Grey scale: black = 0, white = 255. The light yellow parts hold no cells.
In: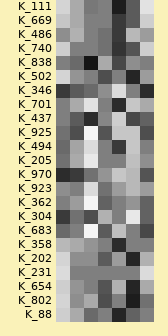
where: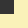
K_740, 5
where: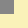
K_437, 4
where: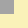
K_494, 2
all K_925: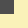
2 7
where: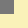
K_111, 3

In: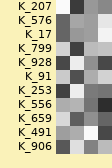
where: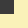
K_207, 2
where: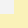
K_17, 4
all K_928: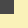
1 4
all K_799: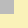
3

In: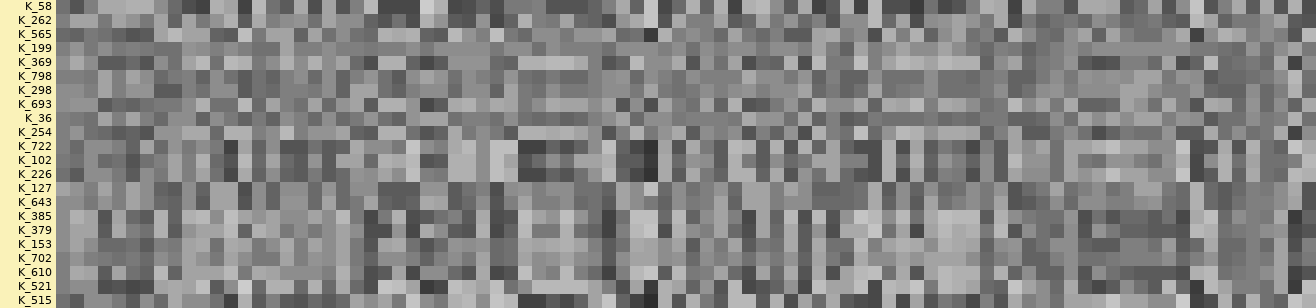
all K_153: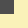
89
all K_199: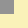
2 10 86
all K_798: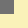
13 15 24 29 32 34 45 60 61 62 64 65 86 90
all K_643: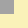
6 12 13 20 23 28 34 41 48 50 51 63 68 89
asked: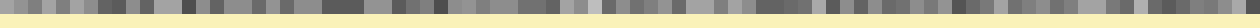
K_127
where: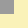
K_153, 80
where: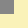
K_702, 39

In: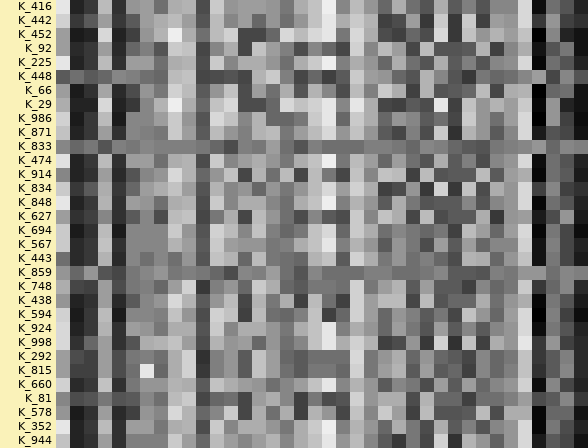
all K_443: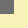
1 7 9 17 26
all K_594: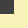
14 20 37
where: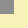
K_225, 33
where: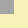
K_66, 4
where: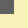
K_944, 32
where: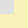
K_474, 1

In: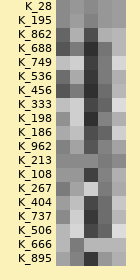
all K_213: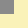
1 2 3 5
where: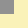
K_198, 1
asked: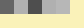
K_862
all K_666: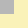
1 3 4 5
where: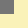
K_688, 4
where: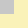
K_404, 5

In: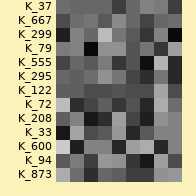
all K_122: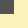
5
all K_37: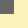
2 3 4 6
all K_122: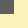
1 2
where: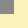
K_667, 5

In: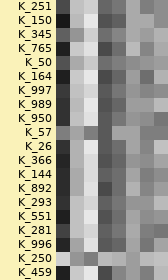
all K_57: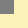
1 3 7 8
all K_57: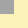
2 5 6

